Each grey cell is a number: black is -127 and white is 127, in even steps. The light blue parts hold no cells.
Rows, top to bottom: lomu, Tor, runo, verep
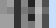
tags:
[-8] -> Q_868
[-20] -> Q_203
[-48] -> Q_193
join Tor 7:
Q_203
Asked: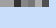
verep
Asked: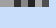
runo

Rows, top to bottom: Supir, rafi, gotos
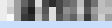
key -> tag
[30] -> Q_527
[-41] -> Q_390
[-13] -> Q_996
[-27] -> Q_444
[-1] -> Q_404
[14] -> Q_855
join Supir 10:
Q_444
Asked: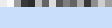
gotos

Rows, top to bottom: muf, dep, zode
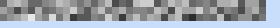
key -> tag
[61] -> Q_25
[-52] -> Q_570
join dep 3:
Q_570
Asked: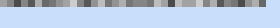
dep
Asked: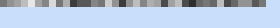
zode

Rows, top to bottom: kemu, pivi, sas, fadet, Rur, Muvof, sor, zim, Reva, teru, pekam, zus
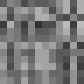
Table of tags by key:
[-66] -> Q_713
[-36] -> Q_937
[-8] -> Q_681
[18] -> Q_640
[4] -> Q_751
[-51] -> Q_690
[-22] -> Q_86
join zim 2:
Q_690
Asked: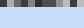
fadet
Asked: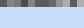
Rur

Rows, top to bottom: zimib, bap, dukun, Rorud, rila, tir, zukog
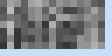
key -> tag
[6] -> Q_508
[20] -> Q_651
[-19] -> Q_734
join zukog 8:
Q_651
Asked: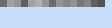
zimib
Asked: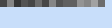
tir

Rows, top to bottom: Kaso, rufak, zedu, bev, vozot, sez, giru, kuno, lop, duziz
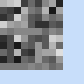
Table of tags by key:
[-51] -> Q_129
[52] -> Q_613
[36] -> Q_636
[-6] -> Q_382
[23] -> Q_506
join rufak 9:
Q_636
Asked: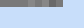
duziz
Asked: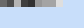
kuno
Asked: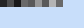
giru
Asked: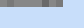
vozot

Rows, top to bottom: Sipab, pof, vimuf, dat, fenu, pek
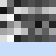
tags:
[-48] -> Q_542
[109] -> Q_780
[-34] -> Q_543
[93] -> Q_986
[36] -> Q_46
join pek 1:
Q_986
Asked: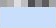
fenu
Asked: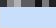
dat
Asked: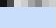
pof

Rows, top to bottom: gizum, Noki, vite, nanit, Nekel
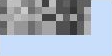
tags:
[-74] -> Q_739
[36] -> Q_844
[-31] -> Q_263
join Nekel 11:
Q_739
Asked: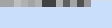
vite

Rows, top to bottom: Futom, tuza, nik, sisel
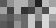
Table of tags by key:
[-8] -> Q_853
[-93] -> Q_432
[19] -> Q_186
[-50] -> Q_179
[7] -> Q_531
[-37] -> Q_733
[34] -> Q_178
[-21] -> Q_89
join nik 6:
Q_531
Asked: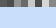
sisel
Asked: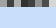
tuza

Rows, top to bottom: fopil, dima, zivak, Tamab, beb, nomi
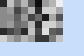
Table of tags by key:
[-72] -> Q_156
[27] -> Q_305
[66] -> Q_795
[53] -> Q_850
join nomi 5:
Q_305
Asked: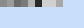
Tamab
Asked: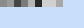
dima
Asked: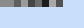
zivak

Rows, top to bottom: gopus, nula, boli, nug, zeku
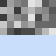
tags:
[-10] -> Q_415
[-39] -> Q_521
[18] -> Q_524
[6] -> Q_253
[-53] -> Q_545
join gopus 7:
Q_521
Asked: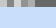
nug

